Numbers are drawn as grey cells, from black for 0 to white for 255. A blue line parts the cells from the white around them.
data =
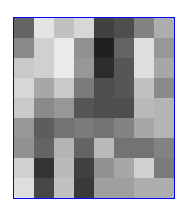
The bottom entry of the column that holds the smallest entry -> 159
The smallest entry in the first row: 65
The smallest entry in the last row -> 58
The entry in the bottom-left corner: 222
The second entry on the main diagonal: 208
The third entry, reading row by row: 193
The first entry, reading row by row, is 100
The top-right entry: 174
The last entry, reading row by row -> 174
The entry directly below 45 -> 78
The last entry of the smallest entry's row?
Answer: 151
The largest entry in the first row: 228
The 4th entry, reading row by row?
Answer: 215
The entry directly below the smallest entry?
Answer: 45
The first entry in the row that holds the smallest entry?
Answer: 138
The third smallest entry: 51

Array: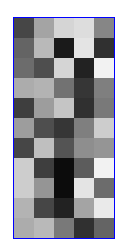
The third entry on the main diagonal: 213
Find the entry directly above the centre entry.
197
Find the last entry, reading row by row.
100
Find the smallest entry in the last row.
48
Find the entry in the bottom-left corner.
172
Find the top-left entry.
70
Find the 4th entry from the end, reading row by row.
185
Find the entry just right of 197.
48
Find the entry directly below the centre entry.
84
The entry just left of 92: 12
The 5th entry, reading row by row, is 134

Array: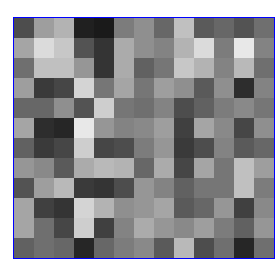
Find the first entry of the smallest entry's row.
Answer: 77
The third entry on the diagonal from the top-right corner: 131
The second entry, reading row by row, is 158
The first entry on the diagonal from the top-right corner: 111
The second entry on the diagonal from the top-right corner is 232
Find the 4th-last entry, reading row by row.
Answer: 77
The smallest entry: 26
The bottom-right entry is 111
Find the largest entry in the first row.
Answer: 192
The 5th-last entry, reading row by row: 185
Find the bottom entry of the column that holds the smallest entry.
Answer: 103
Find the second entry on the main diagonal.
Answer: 219
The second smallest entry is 32
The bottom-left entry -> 97
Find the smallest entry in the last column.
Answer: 103
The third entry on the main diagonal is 192
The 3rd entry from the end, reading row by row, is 111

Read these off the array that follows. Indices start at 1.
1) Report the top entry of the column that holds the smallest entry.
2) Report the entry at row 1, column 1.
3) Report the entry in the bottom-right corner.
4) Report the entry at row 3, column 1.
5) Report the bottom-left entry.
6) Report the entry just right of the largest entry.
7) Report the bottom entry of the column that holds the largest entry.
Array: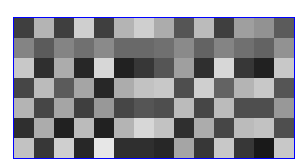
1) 146
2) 63
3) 200
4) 200
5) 194
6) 47
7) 231

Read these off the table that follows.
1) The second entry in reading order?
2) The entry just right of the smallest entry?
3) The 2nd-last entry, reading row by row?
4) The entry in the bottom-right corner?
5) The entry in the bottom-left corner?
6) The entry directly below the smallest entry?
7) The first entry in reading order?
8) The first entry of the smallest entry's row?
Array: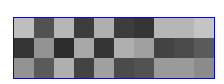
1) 82
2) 168
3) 154
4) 139
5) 147
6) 175
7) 190
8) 53
